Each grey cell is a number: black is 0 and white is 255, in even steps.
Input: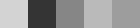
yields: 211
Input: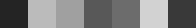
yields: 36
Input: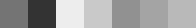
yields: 116
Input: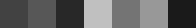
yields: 66
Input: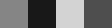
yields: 133
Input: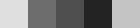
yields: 223
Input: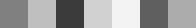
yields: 128
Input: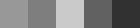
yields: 152
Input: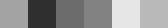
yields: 163
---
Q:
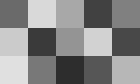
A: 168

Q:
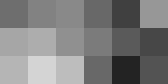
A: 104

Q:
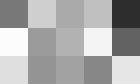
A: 170

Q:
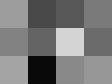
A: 73

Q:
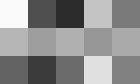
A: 44

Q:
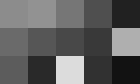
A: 118

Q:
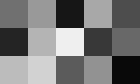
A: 22
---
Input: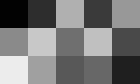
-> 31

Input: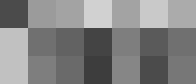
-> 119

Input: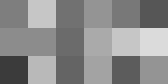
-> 148

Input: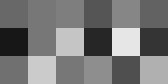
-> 176

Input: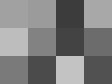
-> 81

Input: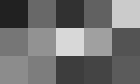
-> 91

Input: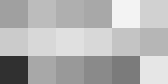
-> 230

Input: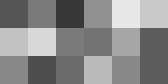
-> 92

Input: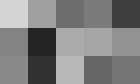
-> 117
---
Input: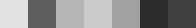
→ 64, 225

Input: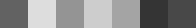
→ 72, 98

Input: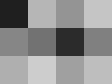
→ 197, 175

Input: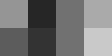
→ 170, 92

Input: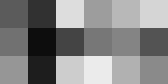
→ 213, 150

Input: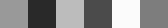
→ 125, 153
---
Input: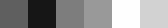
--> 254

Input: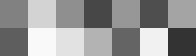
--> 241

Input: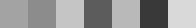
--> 57

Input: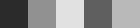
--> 95

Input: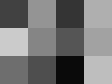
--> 10

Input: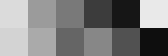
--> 81

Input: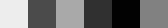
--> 2

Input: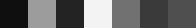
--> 58
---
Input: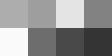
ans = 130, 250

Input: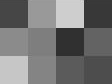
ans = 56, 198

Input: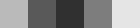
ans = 229, 186

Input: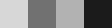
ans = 27, 215

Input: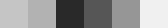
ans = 240, 197

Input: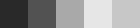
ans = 199, 41

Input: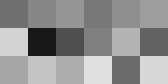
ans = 158, 166

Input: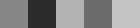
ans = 197, 135
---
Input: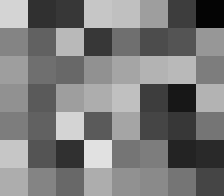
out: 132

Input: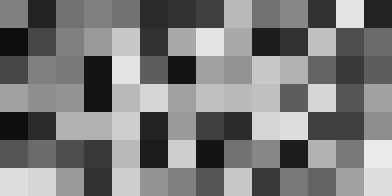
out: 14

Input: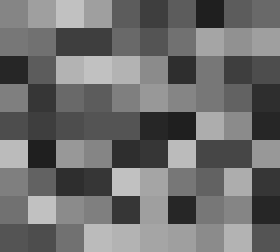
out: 119

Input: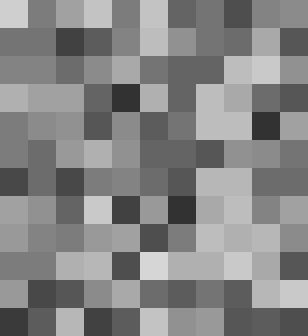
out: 116

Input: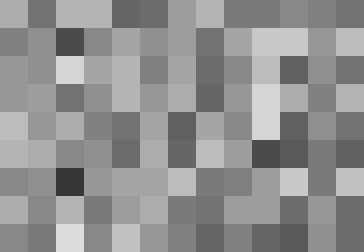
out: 128

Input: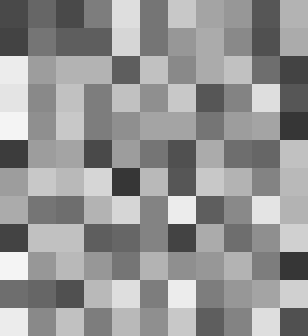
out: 67
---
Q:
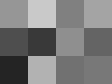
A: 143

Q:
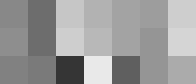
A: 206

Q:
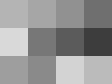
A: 91

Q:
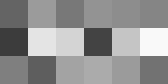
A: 212

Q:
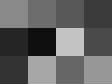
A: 195

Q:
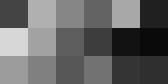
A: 93

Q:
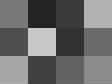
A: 50
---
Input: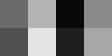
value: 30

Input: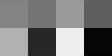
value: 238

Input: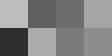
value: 122

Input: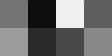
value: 72

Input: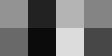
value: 220

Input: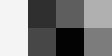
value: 3

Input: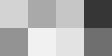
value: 227
